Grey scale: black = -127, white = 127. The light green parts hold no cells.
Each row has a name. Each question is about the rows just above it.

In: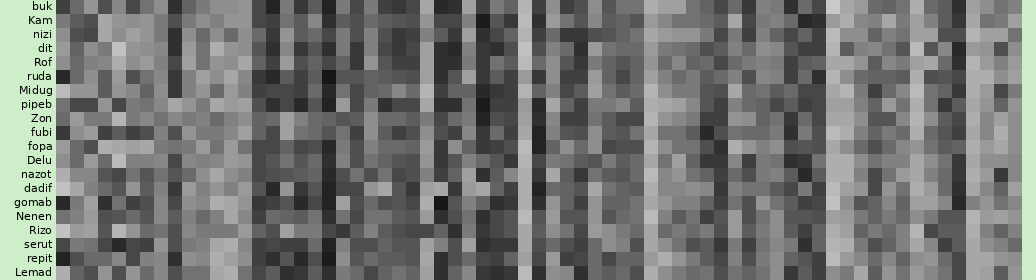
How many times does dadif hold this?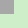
6
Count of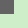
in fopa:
5
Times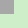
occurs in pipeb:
6
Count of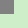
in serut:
6
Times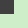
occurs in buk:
5
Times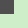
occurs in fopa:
10
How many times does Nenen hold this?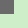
5

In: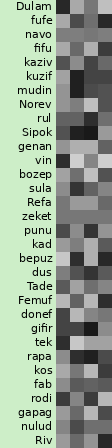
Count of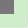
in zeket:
4
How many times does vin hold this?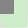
1
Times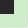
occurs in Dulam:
1
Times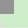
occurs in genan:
1

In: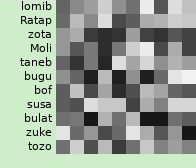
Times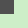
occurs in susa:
1
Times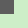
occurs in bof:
1
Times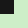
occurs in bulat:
3

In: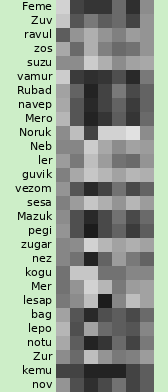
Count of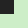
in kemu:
3
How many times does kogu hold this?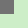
3

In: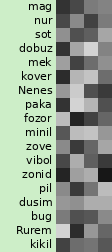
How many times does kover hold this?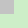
1
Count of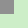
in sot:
1

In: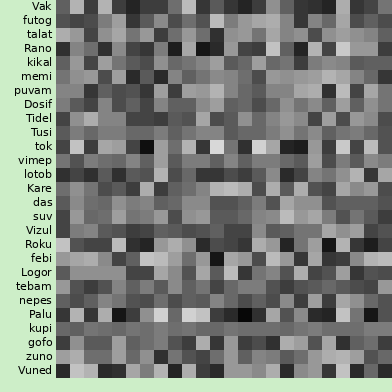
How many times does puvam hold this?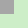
2
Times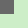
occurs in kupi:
5
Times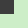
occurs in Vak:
5
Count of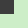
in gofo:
4
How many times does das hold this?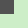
5
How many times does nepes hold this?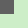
4
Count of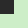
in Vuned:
6

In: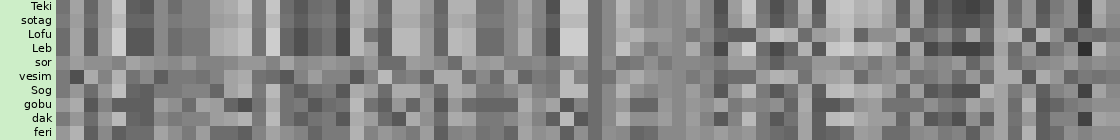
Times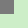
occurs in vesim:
9
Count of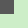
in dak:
6
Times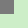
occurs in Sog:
10
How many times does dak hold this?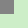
7
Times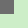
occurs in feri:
11

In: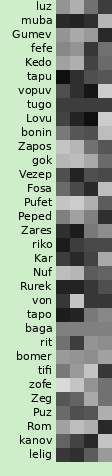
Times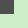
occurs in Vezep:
2
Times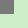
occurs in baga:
0
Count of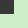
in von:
3
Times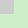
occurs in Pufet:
1
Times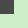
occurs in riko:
2
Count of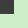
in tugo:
4

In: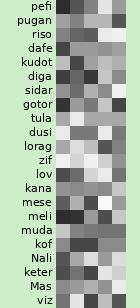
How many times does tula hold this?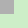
0
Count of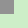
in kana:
2
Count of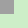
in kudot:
1
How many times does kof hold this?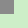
3
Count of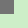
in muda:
2
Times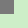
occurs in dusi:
3
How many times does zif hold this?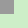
0

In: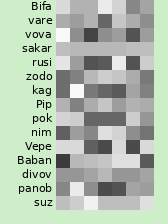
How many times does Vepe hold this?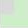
4
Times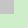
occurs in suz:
0
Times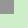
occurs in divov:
4
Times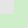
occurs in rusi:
1
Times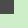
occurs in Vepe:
2
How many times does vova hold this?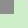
2
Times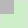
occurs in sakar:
4

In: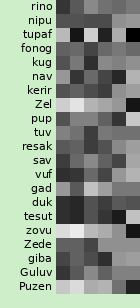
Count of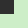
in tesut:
1
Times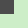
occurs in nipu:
2
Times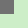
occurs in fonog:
0
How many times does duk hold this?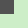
2
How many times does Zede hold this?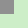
3
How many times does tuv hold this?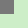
1

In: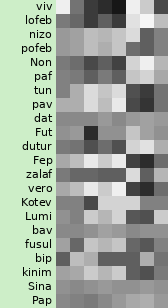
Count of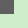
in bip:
4
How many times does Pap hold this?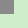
2
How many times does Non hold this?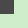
1
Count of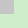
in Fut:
1
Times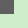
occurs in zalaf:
3
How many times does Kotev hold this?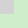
3
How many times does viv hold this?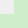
2

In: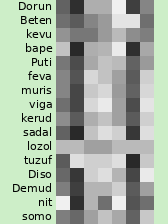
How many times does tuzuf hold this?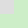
2
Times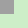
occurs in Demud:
1
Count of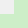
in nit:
2
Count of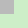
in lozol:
5

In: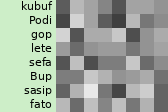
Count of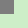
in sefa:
2
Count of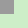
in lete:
3

